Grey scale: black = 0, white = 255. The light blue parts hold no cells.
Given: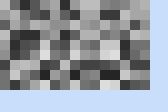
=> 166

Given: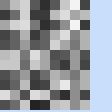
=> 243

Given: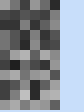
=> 107

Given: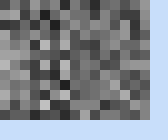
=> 112

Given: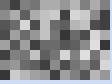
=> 172

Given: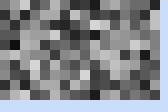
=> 107
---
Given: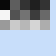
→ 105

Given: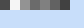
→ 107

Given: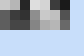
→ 105

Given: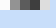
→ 147

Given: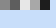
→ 136

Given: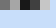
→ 114

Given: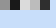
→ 147

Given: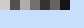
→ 101
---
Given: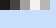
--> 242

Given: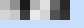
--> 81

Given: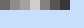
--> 85

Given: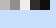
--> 45

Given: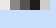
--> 29

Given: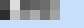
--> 120
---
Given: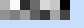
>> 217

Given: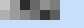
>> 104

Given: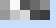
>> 84

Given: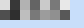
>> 202

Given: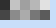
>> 160

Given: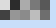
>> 171
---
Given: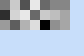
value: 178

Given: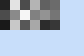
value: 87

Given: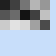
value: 215

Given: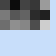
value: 134

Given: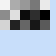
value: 102

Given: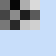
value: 196

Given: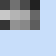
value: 136
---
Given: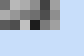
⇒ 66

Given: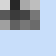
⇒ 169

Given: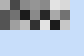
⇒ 227

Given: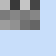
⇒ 197

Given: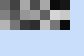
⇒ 11

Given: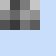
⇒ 124

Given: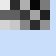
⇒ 7
